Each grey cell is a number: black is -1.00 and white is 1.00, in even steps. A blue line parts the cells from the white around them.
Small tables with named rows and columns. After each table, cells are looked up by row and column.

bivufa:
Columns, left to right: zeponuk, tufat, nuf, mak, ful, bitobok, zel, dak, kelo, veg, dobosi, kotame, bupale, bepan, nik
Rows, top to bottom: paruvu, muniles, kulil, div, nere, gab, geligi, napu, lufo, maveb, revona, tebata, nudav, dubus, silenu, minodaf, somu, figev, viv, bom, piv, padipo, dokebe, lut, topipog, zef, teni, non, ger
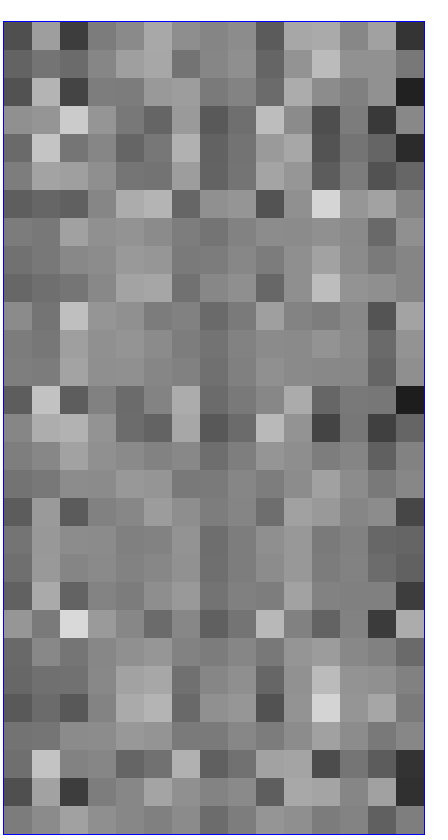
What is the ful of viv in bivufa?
0.00
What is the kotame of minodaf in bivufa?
-0.02
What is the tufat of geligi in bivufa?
-0.20
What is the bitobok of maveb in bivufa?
0.30
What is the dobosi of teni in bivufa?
0.29
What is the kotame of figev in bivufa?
0.20
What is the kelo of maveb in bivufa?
0.12
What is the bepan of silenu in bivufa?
-0.50
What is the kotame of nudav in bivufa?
0.07
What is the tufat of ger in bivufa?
0.09

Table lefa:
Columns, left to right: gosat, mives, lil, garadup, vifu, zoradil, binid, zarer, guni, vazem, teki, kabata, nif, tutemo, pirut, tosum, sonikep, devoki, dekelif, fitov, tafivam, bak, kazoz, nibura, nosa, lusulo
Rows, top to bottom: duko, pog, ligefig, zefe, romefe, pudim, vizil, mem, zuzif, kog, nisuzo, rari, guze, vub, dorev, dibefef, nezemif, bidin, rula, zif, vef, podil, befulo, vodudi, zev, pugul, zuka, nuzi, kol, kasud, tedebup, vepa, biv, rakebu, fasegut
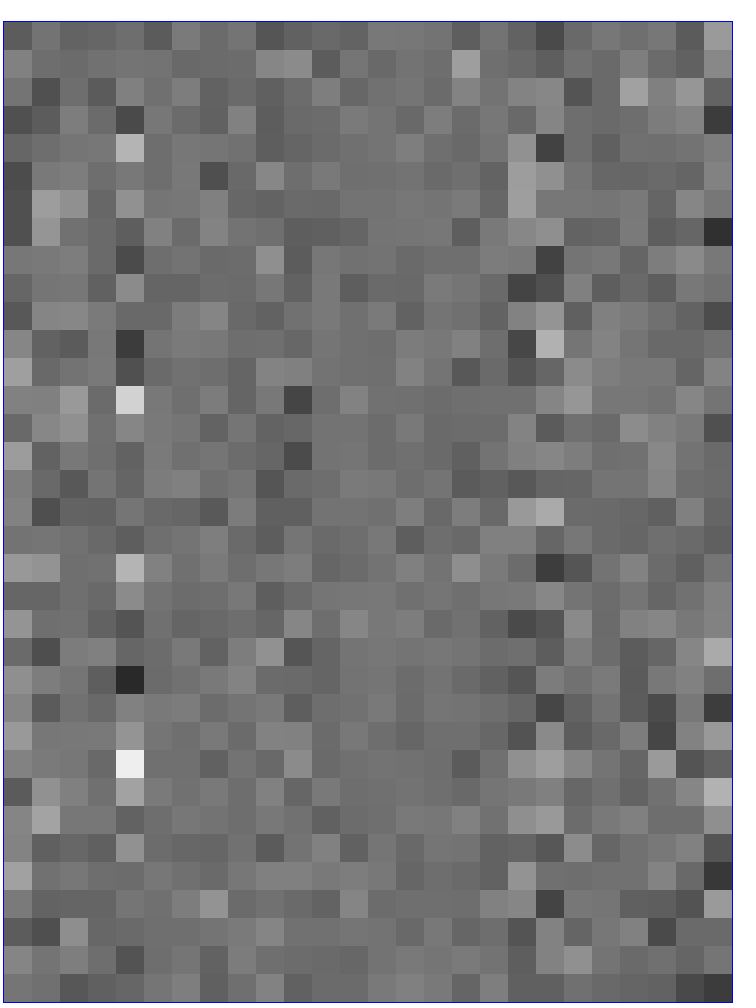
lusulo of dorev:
-0.37
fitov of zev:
-0.45
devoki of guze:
-0.17
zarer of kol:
-0.10
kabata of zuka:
-0.17
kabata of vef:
-0.08
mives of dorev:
0.06
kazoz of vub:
-0.07
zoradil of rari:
-0.09
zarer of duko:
-0.16
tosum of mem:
-0.07
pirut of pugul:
-0.20
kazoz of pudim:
-0.20
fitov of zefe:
0.04
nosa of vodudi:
0.01
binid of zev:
-0.03
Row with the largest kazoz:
ligefig

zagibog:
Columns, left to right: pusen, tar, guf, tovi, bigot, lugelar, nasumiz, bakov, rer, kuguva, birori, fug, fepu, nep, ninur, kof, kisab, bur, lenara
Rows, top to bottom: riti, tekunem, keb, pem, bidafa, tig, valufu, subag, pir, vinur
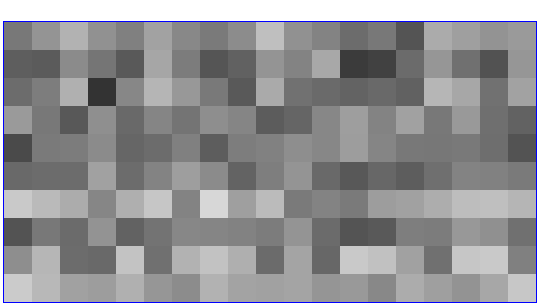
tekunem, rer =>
-0.24
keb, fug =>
-0.17
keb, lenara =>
0.27
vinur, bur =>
0.31
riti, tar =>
0.16
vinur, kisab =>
0.15

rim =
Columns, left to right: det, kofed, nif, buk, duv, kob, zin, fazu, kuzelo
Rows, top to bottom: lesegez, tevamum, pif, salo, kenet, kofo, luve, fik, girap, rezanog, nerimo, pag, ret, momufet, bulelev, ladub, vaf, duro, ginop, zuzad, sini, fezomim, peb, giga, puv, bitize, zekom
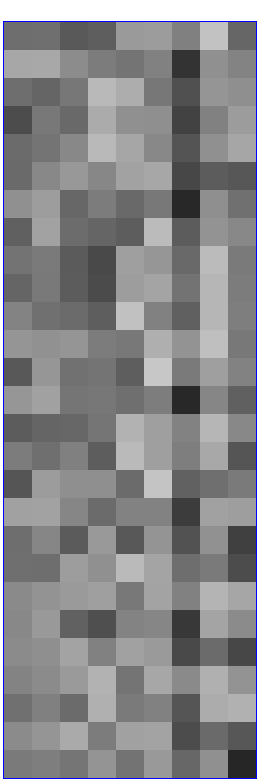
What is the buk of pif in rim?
0.45
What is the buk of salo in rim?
0.34
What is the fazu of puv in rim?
0.35
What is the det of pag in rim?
0.17
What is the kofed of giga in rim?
0.09
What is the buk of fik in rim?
-0.21
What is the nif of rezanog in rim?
-0.28
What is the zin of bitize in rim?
-0.40
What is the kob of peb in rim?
0.21
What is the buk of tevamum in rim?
-0.03
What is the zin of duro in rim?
-0.53
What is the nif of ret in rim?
-0.11
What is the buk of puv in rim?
0.38
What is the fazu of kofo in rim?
-0.28
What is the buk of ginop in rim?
0.20
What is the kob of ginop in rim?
0.16
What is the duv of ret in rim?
-0.26
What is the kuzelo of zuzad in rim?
-0.40
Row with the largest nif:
bitize

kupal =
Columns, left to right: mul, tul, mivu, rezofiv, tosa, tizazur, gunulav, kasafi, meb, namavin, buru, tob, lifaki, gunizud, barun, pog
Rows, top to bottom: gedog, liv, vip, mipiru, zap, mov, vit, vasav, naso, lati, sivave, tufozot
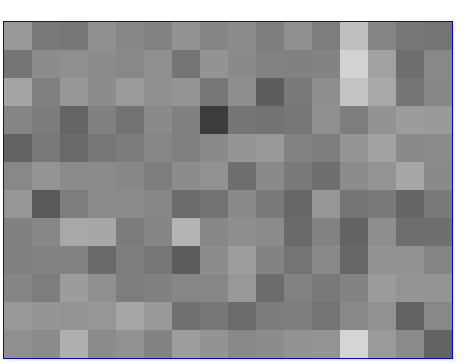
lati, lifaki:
0.03
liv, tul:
0.10
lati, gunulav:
0.05
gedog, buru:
0.13
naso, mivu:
0.03
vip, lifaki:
0.53
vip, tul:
0.00
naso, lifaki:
-0.19
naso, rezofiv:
-0.17
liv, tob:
0.03
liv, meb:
0.08
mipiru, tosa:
-0.10
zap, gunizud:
0.27
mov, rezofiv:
0.09
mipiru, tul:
-0.03
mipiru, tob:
0.12

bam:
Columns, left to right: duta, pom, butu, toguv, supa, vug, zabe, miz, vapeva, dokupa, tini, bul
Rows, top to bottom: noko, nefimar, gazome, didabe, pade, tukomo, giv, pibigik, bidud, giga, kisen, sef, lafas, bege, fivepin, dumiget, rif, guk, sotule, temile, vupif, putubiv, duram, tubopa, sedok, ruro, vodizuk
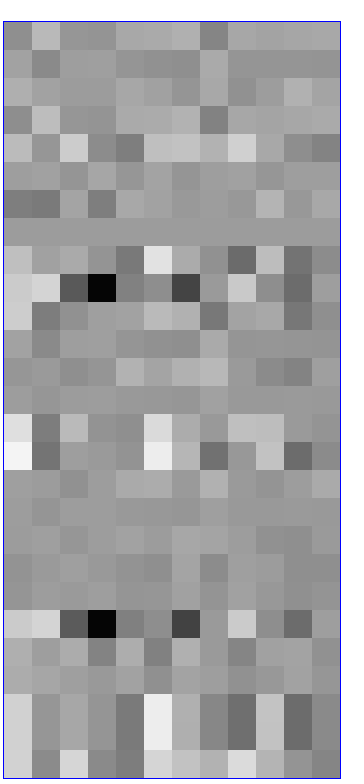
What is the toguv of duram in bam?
0.03
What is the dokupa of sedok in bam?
0.53
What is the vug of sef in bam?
0.14
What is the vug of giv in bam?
0.27
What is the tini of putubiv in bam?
-0.15
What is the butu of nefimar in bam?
0.24
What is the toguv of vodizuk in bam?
0.08
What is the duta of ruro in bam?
0.64
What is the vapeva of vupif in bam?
0.26
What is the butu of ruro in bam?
0.31
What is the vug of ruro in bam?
0.86
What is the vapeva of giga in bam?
0.58
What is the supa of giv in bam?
0.32
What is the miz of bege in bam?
0.26
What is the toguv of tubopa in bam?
0.20
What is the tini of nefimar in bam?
0.17

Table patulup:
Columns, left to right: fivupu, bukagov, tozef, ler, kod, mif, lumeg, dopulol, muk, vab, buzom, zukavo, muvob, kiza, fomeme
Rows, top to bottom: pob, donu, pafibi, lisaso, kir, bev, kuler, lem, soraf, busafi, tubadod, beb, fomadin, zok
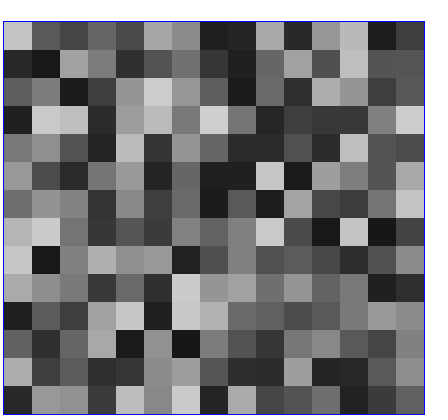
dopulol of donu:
-0.58
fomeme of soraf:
0.10
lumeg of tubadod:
0.57
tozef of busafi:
-0.05
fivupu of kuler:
-0.14
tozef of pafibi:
-0.79
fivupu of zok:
-0.69
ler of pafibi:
-0.51
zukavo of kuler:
-0.44
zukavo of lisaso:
-0.56
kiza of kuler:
-0.08
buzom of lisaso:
-0.51
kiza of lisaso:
0.00
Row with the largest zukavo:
pafibi

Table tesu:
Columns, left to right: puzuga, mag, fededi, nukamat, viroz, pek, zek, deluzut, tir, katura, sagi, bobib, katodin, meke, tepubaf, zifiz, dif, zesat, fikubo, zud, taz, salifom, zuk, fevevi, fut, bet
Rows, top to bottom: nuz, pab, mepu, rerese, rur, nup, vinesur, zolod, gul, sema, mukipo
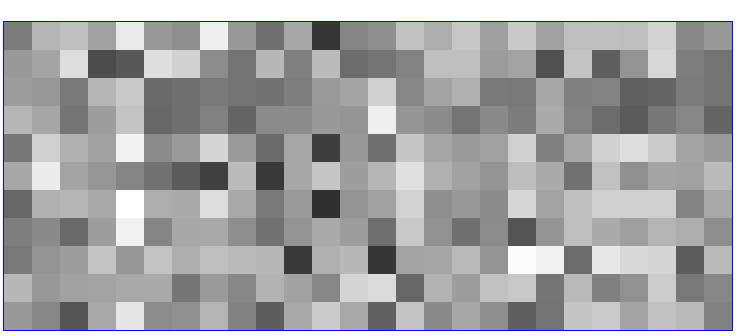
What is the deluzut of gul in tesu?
0.49
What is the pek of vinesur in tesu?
0.36
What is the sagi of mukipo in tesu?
0.32
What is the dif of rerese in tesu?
-0.10
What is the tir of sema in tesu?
0.05
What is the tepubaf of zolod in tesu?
0.57
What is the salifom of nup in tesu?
0.51
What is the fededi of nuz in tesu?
0.50
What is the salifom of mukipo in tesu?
0.59
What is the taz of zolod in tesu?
0.49
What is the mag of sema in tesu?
0.19
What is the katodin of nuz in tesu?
0.04
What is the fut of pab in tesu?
-0.01
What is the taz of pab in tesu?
0.53
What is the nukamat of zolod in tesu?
0.24
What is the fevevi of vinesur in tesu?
0.63
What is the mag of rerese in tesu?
0.30
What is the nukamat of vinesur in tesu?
0.32

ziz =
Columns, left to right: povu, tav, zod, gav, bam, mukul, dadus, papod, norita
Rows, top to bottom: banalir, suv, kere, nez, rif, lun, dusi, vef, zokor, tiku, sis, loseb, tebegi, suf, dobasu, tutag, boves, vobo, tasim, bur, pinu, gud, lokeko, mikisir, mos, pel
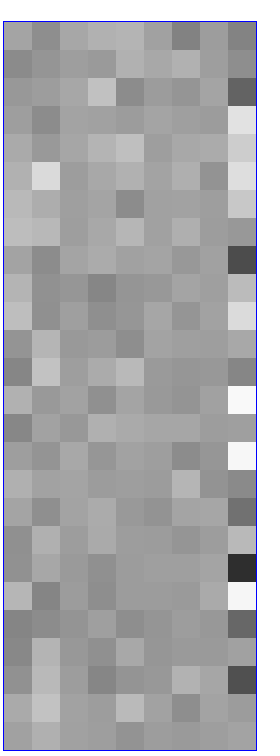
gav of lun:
0.32
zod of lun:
0.23
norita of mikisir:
-0.37
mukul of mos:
0.27
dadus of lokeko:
0.21
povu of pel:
0.26
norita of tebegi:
0.05
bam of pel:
0.15
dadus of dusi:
0.27
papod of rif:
0.34

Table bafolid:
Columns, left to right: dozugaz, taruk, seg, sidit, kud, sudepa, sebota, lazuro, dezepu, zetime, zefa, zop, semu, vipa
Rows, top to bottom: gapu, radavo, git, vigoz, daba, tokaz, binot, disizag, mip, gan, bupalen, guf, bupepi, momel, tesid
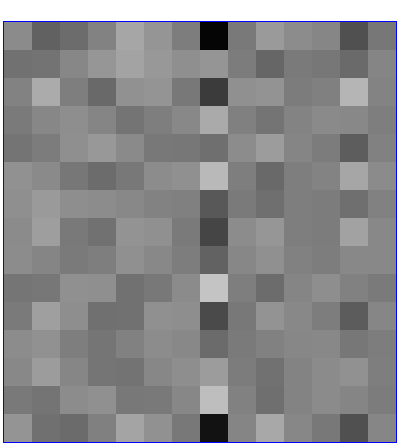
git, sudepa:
0.16
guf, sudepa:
0.10
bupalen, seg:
0.11
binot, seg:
0.11
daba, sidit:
0.19
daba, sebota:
-0.07
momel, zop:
0.09
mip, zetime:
0.13
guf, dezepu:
-0.04
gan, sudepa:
-0.06
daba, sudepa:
-0.06

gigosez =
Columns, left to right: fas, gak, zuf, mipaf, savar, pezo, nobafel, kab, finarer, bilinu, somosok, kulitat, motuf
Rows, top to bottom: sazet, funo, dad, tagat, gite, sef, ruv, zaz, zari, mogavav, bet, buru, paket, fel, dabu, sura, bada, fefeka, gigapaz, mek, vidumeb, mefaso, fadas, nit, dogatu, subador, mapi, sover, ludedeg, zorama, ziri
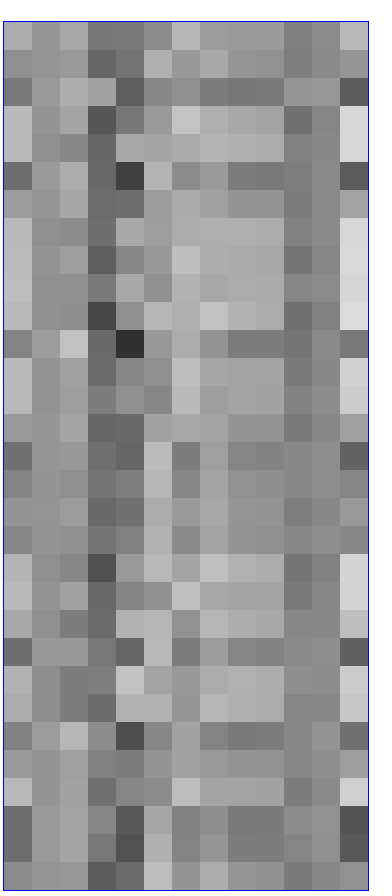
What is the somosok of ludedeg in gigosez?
0.10
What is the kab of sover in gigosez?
0.28
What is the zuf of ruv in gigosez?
0.30
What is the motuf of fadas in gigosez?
-0.24
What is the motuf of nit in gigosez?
0.59
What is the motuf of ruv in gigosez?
0.28
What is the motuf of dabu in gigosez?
0.25
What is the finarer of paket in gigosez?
0.28
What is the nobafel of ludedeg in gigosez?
0.02
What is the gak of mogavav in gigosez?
0.13
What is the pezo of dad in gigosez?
0.05
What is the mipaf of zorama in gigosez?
-0.06
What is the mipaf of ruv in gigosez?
-0.15
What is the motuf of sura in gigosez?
-0.22
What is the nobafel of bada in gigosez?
0.05
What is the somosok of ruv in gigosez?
-0.02

